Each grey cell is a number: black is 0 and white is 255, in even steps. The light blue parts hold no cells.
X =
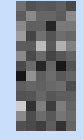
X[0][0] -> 112
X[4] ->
[93, 91, 188, 89, 176, 128]
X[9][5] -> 94
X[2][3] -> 37
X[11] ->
[137, 77, 108, 88, 117, 105]
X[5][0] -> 138
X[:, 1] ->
[82, 137, 96, 69, 91, 74, 107, 146, 102, 85, 49, 77, 75]
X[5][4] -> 87
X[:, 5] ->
[72, 137, 120, 103, 128, 99, 83, 100, 76, 94, 100, 105, 100]
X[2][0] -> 138
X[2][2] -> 97
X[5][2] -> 106
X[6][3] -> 102
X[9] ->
[83, 85, 103, 87, 94, 94]
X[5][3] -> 69
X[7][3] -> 109
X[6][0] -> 74
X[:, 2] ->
[89, 102, 97, 113, 188, 106, 39, 95, 97, 103, 127, 108, 63]

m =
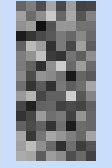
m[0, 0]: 102
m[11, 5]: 66
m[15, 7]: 65
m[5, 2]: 193
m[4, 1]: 186
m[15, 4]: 140
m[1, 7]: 130
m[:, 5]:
[159, 168, 150, 104, 71, 116, 105, 24, 94, 205, 75, 66, 28, 127, 111, 79]
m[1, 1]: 108
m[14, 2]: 143
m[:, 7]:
[69, 130, 113, 105, 92, 143, 106, 89, 165, 133, 97, 103, 103, 163, 83, 65]
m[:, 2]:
[77, 143, 16, 75, 157, 193, 48, 147, 91, 71, 99, 155, 98, 118, 143, 93]
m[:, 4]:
[73, 103, 151, 122, 122, 52, 204, 114, 121, 97, 65, 121, 111, 149, 48, 140]
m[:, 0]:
[102, 160, 145, 28, 99, 126, 123, 136, 112, 153, 71, 52, 98, 166, 158, 171]
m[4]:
[99, 186, 157, 49, 122, 71, 160, 92]
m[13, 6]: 105
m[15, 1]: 165
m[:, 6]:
[66, 85, 114, 136, 160, 95, 157, 102, 111, 88, 68, 148, 109, 105, 62, 105]
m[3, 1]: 53
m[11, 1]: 71
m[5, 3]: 60
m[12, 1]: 75
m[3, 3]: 89
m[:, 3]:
[166, 200, 83, 89, 49, 60, 144, 137, 49, 97, 102, 111, 51, 166, 105, 157]
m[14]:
[158, 188, 143, 105, 48, 111, 62, 83]
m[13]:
[166, 56, 118, 166, 149, 127, 105, 163]
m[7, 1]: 77

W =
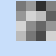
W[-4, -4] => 120
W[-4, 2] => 47
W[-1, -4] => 186
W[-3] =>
[151, 212, 190, 95]
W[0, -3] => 153

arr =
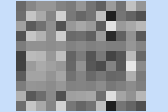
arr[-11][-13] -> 105
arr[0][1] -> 135
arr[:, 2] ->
[150, 169, 113, 178, 145, 182, 170, 163, 147, 109, 168]
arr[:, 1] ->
[135, 196, 91, 197, 145, 186, 155, 163, 149, 89, 197]
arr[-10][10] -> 117
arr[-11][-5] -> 96
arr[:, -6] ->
[116, 116, 154, 96, 128, 85, 88, 106, 129, 166, 115]
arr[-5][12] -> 138
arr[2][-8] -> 152
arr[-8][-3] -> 97
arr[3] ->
[82, 197, 178, 143, 205, 106, 111, 96, 156, 42, 97, 146, 88]
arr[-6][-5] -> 121
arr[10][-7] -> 102
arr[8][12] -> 127
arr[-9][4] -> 82
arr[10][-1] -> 79
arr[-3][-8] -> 130
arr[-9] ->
[160, 91, 113, 143, 82, 152, 167, 154, 94, 225, 154, 168, 184]
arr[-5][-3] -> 88
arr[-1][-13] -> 109
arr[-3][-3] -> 128
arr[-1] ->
[109, 197, 168, 133, 209, 119, 102, 115, 190, 30, 117, 101, 79]
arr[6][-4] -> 131
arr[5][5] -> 100
